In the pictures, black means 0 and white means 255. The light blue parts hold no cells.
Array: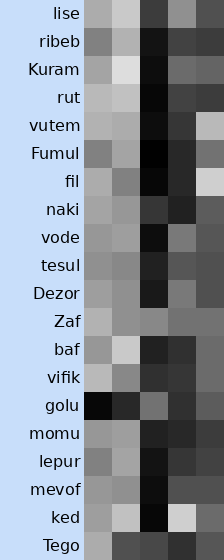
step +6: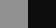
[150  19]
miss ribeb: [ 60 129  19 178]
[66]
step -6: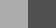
[166  74]
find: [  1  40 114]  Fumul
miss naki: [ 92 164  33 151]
[54]
